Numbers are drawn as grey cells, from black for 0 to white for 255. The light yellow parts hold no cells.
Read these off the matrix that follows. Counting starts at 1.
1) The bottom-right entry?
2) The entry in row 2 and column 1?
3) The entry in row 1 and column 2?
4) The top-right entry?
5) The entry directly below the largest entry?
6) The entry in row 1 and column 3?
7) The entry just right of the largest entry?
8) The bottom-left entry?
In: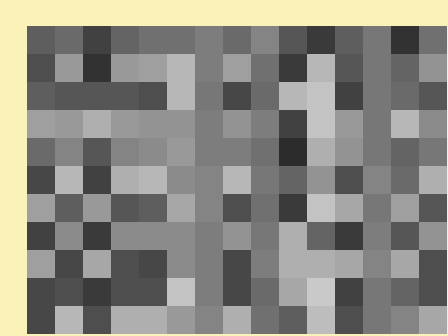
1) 167
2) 78
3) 106
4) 112
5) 189
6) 65
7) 65
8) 71

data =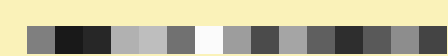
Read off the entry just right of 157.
75
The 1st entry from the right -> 68
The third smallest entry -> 46
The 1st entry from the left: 127

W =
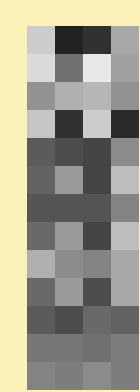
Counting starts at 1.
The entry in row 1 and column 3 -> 49
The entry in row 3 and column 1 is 146
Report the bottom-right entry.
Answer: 125
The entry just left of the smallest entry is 204
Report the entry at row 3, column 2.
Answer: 175
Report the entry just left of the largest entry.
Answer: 112
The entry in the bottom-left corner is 131
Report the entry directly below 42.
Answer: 139
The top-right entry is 168
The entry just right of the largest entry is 160

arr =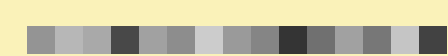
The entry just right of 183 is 169
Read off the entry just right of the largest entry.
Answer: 154
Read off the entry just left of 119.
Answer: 161
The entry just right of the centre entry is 133
